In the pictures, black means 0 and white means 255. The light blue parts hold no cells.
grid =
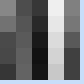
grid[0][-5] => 135
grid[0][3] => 239
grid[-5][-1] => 128
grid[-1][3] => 200
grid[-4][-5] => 114
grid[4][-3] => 21
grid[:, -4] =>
[77, 85, 90, 96, 99]

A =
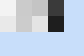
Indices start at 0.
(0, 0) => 243
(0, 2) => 196
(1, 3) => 30
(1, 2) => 228

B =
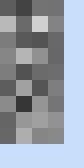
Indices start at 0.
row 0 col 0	93
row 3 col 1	181
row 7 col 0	101
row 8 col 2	134
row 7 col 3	146
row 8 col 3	137
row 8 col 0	103
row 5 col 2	85
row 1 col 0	185
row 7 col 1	151
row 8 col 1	174

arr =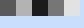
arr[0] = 89
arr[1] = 179
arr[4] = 226

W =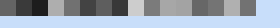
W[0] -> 100
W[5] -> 67
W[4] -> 113
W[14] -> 176
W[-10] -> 94

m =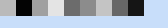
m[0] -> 186
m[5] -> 140
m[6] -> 196
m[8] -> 21

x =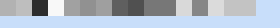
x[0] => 178
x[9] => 119
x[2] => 45
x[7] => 95
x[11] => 217

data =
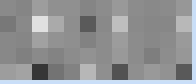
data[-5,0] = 138
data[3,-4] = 140
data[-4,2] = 224
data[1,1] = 137
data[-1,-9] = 115
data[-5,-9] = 144
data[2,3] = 146
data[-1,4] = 130
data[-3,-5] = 156
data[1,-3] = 135
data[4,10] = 146
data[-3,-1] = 154
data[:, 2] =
[157, 224, 161, 138, 54]
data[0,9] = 137
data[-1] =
[157, 163, 54, 115, 130, 183, 143, 82, 143, 153, 146, 89]
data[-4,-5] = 190
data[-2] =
[136, 128, 138, 131, 140, 146, 140, 153, 140, 126, 141, 151]
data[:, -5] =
[153, 190, 156, 153, 82]
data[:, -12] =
[138, 120, 136, 136, 157]

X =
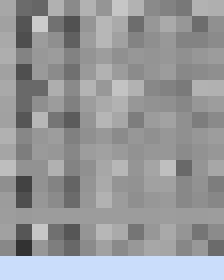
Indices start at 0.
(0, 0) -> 166
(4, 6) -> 177
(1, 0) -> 160
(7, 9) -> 155
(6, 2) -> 142
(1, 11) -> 152
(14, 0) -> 159
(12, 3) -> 141
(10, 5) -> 144
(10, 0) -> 188
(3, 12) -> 151
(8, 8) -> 151
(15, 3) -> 127
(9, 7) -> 154
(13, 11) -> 155
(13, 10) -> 157
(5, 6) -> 153
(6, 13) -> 158
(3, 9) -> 147
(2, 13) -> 140
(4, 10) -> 156
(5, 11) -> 121
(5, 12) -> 177
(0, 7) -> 198
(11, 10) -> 160
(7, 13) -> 137
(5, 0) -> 168
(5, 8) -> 177
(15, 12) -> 153
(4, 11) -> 136
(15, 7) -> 137
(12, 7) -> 156
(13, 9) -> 155
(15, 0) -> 136
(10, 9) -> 165
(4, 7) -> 155
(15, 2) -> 152
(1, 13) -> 144
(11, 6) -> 170
